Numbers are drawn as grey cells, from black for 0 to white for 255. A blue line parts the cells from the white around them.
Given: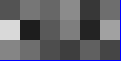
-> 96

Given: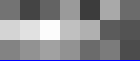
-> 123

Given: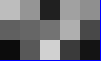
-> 58

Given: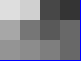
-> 126

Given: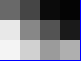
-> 155

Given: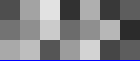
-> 70

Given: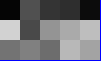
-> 184

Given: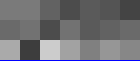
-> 150

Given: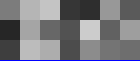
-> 116

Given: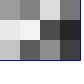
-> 143
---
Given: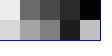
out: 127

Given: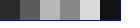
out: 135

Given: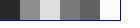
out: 121

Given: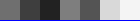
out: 84

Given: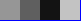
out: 95

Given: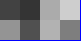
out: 80

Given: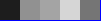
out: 164

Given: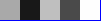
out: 191

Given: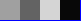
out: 99

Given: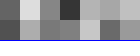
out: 199
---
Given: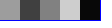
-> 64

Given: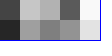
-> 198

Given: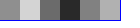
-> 212

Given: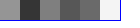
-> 53

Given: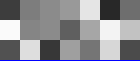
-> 125

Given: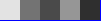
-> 115

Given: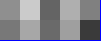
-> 203
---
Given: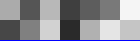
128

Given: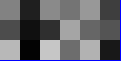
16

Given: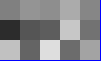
85

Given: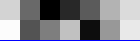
83

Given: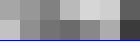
143

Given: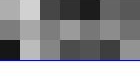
167
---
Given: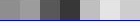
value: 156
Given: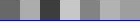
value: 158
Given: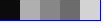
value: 135
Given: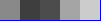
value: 137
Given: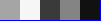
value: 132
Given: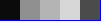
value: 144
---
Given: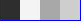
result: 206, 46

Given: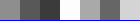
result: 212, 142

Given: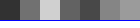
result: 155, 50

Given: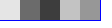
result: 151, 229

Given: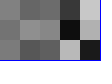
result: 200, 123

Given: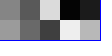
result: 27, 155

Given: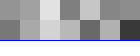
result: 141, 120

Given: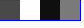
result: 122, 73

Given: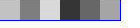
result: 165, 194

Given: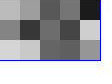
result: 27, 213
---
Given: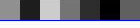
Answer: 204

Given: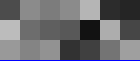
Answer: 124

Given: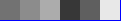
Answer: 172

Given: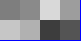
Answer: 217

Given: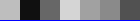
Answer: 103

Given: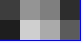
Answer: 127

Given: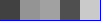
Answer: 161
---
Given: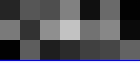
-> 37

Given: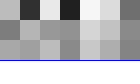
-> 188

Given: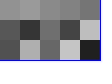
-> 146

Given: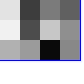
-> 227

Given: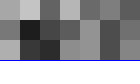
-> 167

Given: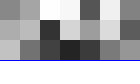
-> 136
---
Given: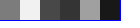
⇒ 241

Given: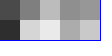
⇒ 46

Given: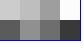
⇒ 252

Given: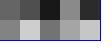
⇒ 131

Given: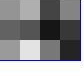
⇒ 56

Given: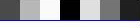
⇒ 250
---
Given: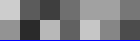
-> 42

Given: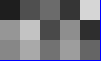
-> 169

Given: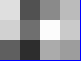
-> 45

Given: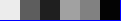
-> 93

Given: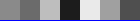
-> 107

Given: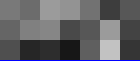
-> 38

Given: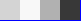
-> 248

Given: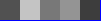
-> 196

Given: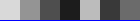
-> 148
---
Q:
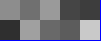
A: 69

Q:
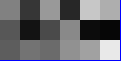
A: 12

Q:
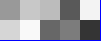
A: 89

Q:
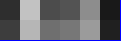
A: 141

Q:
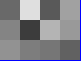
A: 180

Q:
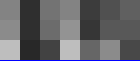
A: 88

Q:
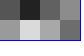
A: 97
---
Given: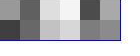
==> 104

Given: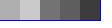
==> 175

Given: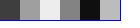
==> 159

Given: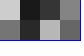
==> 132

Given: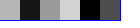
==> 21

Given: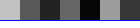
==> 35

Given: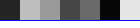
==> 154
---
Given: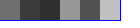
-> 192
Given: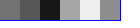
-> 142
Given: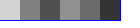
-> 52
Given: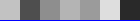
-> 41
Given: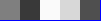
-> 79
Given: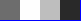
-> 41
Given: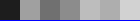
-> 210
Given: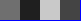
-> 68
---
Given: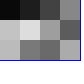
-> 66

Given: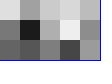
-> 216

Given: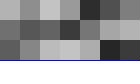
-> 80

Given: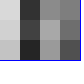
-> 139

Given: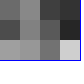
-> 63

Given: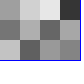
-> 231

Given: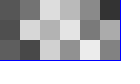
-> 138

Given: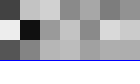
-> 125

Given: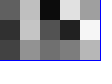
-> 225

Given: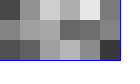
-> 231
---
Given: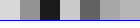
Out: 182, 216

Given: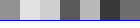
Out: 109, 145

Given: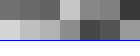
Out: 57, 212

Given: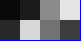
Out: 229, 41

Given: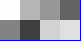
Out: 98, 130

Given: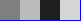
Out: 214, 126

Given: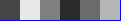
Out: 182, 69

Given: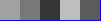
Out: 92, 161

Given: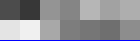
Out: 174, 228
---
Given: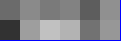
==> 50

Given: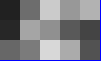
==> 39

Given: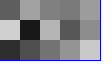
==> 208

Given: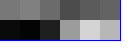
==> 10

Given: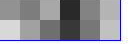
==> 216

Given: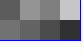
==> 114

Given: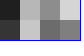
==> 53

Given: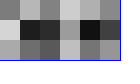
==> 213
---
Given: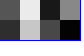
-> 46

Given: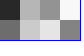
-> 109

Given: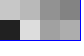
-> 33

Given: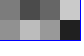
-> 145

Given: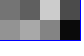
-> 147

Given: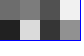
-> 33
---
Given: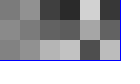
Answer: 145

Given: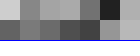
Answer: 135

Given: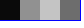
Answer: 145

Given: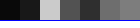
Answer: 24

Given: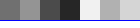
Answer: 148

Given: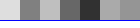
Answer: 128

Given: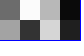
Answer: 251
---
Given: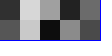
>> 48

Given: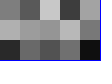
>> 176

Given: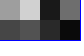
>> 158

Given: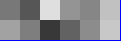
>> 120

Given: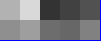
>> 178

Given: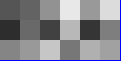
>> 45
